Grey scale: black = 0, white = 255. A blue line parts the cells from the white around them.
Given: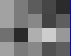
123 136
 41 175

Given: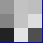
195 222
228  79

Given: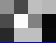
252 129
191 191

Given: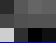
81 83
47  1

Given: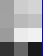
185 193
235 241

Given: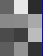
139 169
 62 188

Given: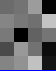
120 112
  0  98

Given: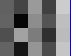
  6 141
162 124

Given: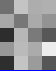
119 170
183 122
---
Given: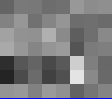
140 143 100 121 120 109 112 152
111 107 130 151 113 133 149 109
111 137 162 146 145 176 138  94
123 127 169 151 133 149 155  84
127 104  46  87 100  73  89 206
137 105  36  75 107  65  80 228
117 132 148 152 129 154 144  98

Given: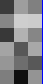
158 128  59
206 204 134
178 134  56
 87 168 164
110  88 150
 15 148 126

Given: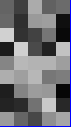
 97 107 100  63 171
158  15 104  47 154
118   9 209  50  66
 33 194  27 208  74
179 158 133 184 179
119 125 174 159 183
152   6  30 132 156
201  40  35  42 114
144 166 155 101  71

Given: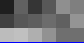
143 127  31  97  53  88
 96 148  64  87  94 108
111 111 188 192 175 146

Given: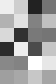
 34 116 238 206
130 192 178 226
121 117 217  48
 75 197  43 237
255 231 136 131
199 165 159 168

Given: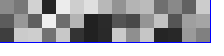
 97 204 139 120 210  36 236 206 223 184 147 180 187 111 137
159 165  92 152  95 238 108 180  33  42  84  73 149 194  85
154 128  62 203 206 114 200  51  33  41 202 143 198  37  40

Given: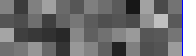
 74 115 131  59 128 161 106  86 127 110  90  23 162
192  89  85  77 111  63 100 119  92  79  84  75 146
 89 117 165  63  56  49  40 136  96 113 135 154  86
 84 156 112 120 150 104  52 152 132  96  33 128  79

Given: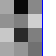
  9 136 167
128 208 145
 42 127 200
150 113 168
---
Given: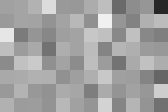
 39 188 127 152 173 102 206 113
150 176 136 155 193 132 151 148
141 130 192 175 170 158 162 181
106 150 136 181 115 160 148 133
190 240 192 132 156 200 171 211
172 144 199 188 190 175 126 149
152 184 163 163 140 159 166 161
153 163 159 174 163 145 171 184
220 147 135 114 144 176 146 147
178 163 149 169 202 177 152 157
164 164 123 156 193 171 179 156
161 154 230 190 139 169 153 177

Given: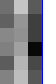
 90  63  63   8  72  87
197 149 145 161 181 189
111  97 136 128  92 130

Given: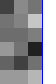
116 198 126  32 113 182
138 131 109 115  64 154
 65 115 109 152  99 154

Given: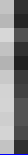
 49  37  81  49  33  59  66  83  83  73  48
195 183 215 194 179 201 211 212 206 212 195

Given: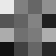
144  31 174  40
102 131 123 102
128  99 112  65
233  84 172  17

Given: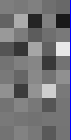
104  25 121 232 115 144 121 117 117 116
111 129 111  97  56 115 207  85 117  89
128  36  92 166 134 137 147 120 114 120
121 172 124  53 128 102  60 133 117 130
126  99 153  84 115 121 145 115 121 115
